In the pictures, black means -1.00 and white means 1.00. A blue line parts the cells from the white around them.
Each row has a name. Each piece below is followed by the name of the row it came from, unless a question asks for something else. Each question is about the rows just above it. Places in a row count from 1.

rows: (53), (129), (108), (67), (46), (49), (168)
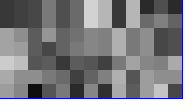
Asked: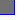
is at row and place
(108), 6
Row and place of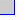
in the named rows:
(46), 1
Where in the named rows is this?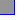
(108), 4

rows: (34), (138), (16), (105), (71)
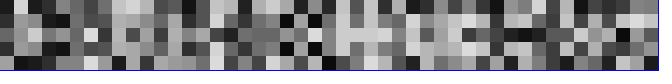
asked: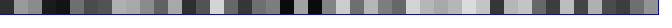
(105)
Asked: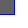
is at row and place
(105), 12
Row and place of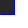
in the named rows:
(34), 24
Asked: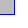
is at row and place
(105), 41
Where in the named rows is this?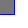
(16), 4

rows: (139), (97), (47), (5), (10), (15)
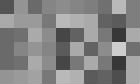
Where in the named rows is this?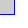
(5), 9
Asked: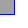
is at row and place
(15), 3
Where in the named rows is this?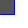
(139), 1

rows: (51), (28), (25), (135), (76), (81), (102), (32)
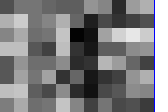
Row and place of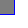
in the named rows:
(32), 1
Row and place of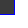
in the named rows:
(32), 11
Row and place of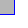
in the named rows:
(76), 8

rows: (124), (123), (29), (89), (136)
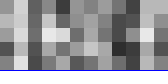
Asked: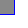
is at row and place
(124), 4
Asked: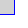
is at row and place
(124), 2
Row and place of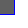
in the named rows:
(124), 3
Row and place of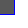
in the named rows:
(136), 6
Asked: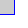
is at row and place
(123), 2
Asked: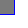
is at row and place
(136), 4

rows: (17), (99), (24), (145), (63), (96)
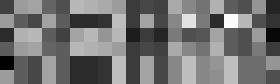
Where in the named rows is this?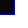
(24), 20
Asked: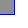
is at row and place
(96), 16
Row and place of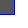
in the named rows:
(24), 15

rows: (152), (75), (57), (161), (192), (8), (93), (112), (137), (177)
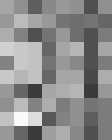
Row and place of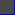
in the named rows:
(8), 7
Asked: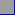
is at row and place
(177), 4

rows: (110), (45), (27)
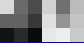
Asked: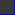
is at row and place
(45), 3
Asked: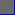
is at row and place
(110), 2
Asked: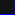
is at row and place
(27), 1
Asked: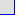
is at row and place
(45), 4
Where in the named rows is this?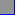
(45), 5

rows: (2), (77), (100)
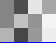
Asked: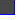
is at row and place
(100), 2
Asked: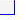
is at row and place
(77), 4

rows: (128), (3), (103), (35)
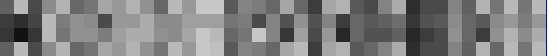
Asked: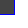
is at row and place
(3), 3
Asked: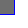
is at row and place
(3), 29
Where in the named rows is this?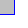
(35), 16

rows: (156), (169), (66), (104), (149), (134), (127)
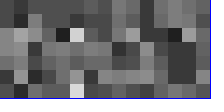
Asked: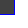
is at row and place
(127), 11
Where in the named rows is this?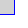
(66), 6
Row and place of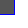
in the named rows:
(127), 15
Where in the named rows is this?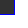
(104), 9

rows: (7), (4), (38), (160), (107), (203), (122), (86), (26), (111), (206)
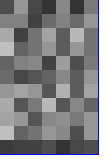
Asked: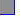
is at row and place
(26), 5
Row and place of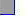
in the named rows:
(107), 5

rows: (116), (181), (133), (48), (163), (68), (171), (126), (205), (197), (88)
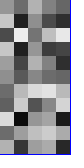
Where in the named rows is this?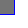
(133), 3
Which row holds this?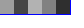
(163)
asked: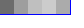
(197)
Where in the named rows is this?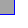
(205), 4

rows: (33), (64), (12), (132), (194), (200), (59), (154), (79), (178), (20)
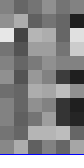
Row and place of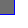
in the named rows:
(59), 1
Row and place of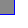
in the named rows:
(20), 1
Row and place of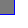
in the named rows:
(194), 3
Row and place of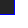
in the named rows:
(79), 6

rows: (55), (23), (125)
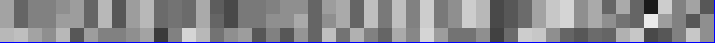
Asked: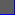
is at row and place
(55), 16
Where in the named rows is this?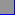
(125), 22
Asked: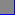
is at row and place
(125), 30

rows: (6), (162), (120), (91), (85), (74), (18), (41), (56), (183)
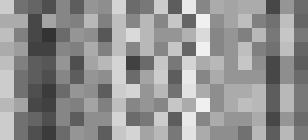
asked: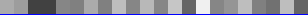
(91)
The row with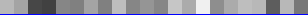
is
(41)
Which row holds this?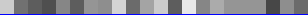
(74)
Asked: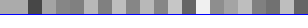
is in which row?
(162)
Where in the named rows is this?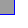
(91), 2
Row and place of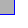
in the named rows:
(120), 14

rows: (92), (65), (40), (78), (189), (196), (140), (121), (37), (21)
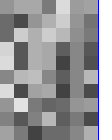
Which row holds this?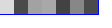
(140)
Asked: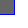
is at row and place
(121), 4
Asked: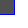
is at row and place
(189), 7
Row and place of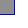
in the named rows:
(40), 6
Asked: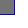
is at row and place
(65), 7
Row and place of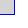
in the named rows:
(78), 1
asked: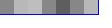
(196)

